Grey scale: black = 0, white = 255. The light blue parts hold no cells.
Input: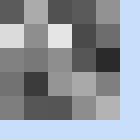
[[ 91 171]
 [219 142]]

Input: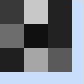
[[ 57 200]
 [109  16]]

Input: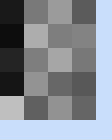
[[ 25 121]
 [ 13 173]]

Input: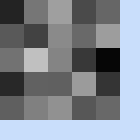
[[ 35 118]
 [ 89  66]]

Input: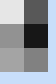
[[230  88]
 [146  23]]

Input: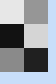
[[231 150]
 [ 18 213]]

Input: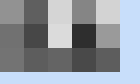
[[146  95]
 [113  71]]

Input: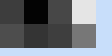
[[61  3]
 [77 52]]
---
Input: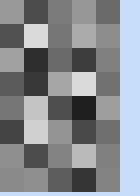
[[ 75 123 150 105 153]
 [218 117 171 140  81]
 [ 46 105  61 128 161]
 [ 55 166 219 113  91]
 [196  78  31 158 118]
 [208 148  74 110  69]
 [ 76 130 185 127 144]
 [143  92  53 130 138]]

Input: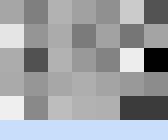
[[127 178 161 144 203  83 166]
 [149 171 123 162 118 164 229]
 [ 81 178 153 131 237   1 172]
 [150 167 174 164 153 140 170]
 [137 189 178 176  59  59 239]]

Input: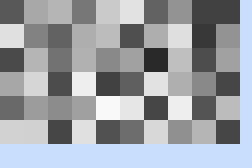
[[169 181 120 201 225  99 148  65  65  88]
 [130  98 173 188  79 174 222  57 147 224]
 [180 114 177 136 161  40 191  78 161  73]
 [213  75 238  65  94 225 176 136  70 166]
 [156 140 160 248 230  70 238  84 188 106]
 [209  70 224  80 109 215 143 181  71 211]]

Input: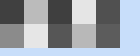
[[187  63 229  80  64]
 [230  86 184  92 139]]

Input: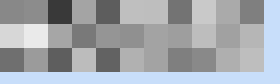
[[140  57 164  93 191 190 115 201 170 127 136]
 [234 166 121 149 144 163 158 189 161 182 215]
 [155  94 188  98 177 163 127 137 175 190 111]]

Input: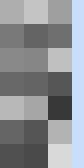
[[196 159 174]
 [100 111 121]
 [134 192 137]
 [100  86 104]
 [166  56 184]
 [ 85 179 101]
 [ 74 217  80]]
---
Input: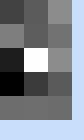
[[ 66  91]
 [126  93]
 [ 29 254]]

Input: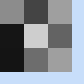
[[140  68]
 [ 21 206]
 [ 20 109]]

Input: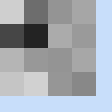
[[207 109]
 [ 70  35]
 [181 152]]

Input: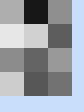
[[174  23]
 [231 209]
 [140 100]]

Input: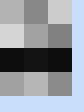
[[179 136]
 [213 162]
 [ 13  19]]

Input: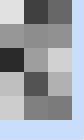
[[225  64]
 [151 141]
 [ 42 158]]

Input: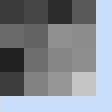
[[ 59  70]
 [106  99]
 [ 33 110]]
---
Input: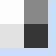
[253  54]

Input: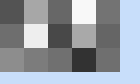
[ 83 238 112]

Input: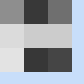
[142 204  69]

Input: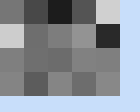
[118 110 108 109]

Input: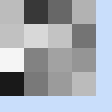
[188 216 162 187]

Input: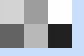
[211 184]

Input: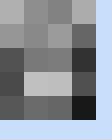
[176 137 124  80]

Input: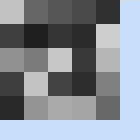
[194  31 199  45 104]
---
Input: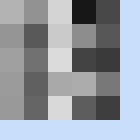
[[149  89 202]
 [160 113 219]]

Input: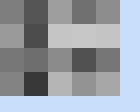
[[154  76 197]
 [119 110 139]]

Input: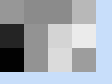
[[ 36 147 212]
 [  2 147 219]]

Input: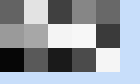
[[154 167 244]
 [  6  89  26]]

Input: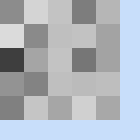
[[219 138 191]
 [ 62 165 195]]

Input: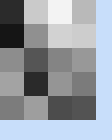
[[ 21 144 210]
 [141  85 132]]
